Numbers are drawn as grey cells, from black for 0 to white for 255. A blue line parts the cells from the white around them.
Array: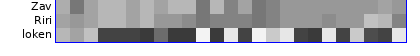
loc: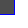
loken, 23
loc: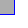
Zav, 1
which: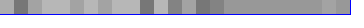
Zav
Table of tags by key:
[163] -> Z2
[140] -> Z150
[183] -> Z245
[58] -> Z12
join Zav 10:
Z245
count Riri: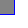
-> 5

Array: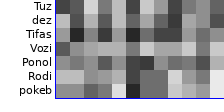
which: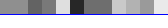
pokeb
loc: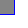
Tifas, 3

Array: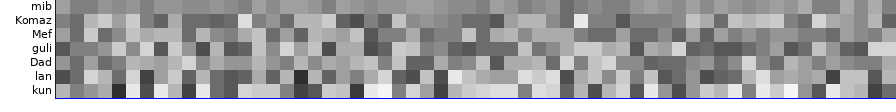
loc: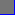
guli, 35
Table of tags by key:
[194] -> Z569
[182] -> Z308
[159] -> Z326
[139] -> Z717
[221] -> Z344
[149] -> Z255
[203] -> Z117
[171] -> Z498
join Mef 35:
Z498

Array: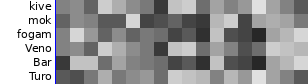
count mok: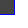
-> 3
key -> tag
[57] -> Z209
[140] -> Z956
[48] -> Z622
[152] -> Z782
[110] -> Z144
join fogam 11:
Z622
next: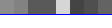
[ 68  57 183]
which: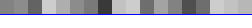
Veno
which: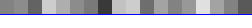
kive
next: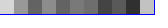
[79 68 39]

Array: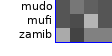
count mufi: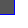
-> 2
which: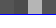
mufi
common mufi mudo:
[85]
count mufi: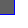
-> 0
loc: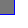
mudo, 2

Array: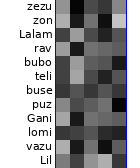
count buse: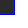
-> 0
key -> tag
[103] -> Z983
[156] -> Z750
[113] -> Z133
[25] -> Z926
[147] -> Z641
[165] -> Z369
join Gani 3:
Z133

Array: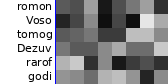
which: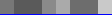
Dezuv
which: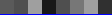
romon

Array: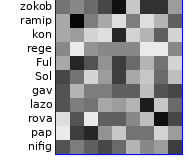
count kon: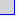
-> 3
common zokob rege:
[136]
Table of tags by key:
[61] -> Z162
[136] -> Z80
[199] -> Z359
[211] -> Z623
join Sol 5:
Z162
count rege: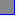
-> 5
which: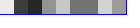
pap
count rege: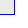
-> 3
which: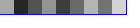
Ful

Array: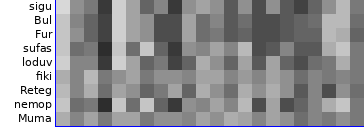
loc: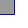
fiki, 14
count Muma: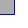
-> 2
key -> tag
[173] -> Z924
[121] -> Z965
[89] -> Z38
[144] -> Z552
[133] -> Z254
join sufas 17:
Z254

